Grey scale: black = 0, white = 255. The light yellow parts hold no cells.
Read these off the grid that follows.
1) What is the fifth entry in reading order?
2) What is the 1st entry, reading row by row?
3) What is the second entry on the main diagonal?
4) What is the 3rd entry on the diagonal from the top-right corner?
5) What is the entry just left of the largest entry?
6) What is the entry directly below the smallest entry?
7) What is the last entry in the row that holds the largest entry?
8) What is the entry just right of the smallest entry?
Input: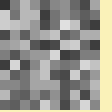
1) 94
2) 50
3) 116
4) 194
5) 116
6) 205
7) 61
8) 126

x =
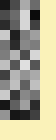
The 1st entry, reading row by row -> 22
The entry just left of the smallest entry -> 214
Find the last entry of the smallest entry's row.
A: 11
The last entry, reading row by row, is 64
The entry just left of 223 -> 85
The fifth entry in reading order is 75
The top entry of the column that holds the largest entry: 170
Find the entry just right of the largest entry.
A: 85
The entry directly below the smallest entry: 64
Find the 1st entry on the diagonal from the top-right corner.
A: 107
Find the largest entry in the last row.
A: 148
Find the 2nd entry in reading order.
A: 75
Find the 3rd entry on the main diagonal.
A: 214

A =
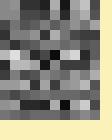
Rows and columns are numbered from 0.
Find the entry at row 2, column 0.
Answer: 72
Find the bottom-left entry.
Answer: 116
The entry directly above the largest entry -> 50
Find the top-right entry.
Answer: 72
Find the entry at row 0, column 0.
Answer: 136
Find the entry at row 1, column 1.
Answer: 136
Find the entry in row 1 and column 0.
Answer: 136
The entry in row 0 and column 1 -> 145
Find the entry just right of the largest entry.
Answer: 136
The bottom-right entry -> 116
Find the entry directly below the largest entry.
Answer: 184
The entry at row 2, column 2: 83
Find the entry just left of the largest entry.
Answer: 184
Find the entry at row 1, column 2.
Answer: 72

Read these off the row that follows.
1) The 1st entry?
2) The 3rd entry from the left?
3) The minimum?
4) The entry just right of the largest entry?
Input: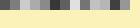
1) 86
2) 203
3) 55
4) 116
